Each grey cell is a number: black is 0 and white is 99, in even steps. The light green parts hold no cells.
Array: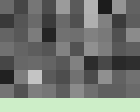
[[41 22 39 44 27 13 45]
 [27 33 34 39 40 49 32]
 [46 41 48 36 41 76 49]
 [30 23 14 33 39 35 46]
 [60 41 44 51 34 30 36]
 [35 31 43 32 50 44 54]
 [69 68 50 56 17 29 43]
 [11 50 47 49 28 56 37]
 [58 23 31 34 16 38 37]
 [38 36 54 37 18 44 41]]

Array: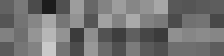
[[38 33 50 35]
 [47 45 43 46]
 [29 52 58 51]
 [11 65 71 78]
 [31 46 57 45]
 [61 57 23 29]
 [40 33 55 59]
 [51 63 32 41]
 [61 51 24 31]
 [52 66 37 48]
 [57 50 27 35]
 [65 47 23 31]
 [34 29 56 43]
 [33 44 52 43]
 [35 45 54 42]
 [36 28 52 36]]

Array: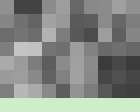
[[56 52 42 49 66 60 49]
 [26 44 45 76 60 61 71]
 [26 39 42 75 48 53 66]
 [54 63 69 45 36 38 53]
 [61 59 48 43 54 50 36]
 [40 35 34 61 62 63 57]
 [53 36 29 50 54 53 48]
 [54 54 61 41 23 27 34]
 [62 40 37 43 28 31 26]
 [56 49 52 40 23 27 25]]

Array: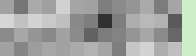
[[63 83 54 63]
 [46 75 65 52]
 [66 82 58 61]
 [62 78 53 65]
 [81 74 63 63]
 [64 53 54 66]
 [63 49 38 69]
 [49 19 48 64]
 [54 49 51 49]
 [58 67 58 77]
 [66 72 65 82]
 [48 69 54 67]
 [64 35 40 74]]

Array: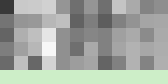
[[22 45 39 49 41]
 [78 58 68 62 74]
 [79 59 74 71 40]
 [81 71 89 96 82]
 [58 74 56 56 56]
 [43 38 48 43 61]
 [58 49 52 66 64]
 [43 36 50 50 39]
 [76 50 62 64 50]
 [66 57 66 69 69]
 [51 64 54 65 51]
 [55 65 66 67 68]]

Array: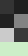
[[20 13 79]
 [12 51 22]]

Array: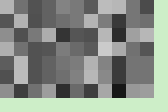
[[70 33 55 68 36 31 55]
 [44 69 31 44 72 73 24]
 [32 31 47 32 32 32 44]
 [38 38 67 33 38 38 61]
 [51 43 20 48 45 43 18]
 [47 47 33 41 48 50 41]
 [35 70 31 35 69 71 24]
 [73 48 71 79 51 53 65]
 [71 22 17 66 23 23  9]
 [46 46 62 44 45 45 59]
 [29 43 71 33 45 45 61]]
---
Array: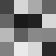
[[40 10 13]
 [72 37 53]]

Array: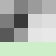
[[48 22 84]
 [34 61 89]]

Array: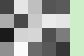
[[67 28 78]
 [10 82 83]]

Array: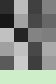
[[ 9 63 28]
 [75 14 51]]

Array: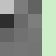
[[18 41 49]
 [39 44 46]]

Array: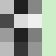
[[28 85 93]
 [60 13 49]]

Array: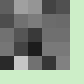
[[30 44 48]
 [44 33 22]]
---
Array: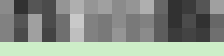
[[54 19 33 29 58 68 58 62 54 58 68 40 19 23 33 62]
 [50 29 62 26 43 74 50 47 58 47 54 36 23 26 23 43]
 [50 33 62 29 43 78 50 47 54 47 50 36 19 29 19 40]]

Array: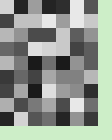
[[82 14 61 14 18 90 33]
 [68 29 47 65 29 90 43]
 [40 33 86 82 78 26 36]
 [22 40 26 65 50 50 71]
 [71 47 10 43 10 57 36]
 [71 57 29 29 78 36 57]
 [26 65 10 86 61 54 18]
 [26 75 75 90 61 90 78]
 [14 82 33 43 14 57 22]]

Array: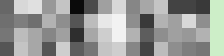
[[43 49 43 69 55 33 73 90 94 55 22 69 62 84 55]
 [46 73 65 52 62 18 65 80 94 69 36 55 62 59 69]
 [33 76 65 33 80 36 46 76 80 52 26 73 55 49 46]
 [40 84 87 59 76  4 29 62 84 52 65 76 26 26 22]]

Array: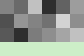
[[34 18 48 55 64 75]
 [51 41 75 18 38 61]
 [31 58 51 44 82 55]]

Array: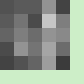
[[26 32 39 61 23]
 [32 35 35 57 26]
 [35 45 29 77 49]
 [39 49 42 57 53]
 [29 57 45 64 42]]

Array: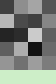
[[14 17 79 37]
 [71 29 25 52]
 [58 44 61 48]
 [25 55 64 33]
 [37 67  7 41]]
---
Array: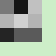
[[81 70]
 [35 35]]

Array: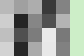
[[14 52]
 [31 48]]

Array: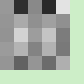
[[66 56]
 [82 61]]

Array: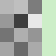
[[24 90]
 [68 58]]

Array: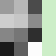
[[77 54]
 [46 18]]

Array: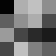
[[56 67]
 [27 16]]

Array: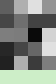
[[43 26]
 [48  4]]

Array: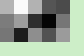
[[61 18]
 [11 55]]

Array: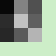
[[75 37]
 [35 70]]
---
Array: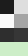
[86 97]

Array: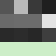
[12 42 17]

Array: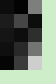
[49 27  8]

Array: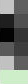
[37 12]

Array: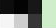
[ 9 80]

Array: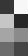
[96 77]

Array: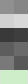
[52 81]
